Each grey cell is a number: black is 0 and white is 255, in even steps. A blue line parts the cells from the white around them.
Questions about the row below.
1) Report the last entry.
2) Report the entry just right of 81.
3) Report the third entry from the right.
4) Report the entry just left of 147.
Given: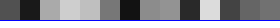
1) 113
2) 25
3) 67
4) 140

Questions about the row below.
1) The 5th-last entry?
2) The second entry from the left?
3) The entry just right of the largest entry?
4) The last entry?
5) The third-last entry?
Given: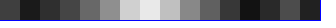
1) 55
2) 26
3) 192
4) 33
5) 41
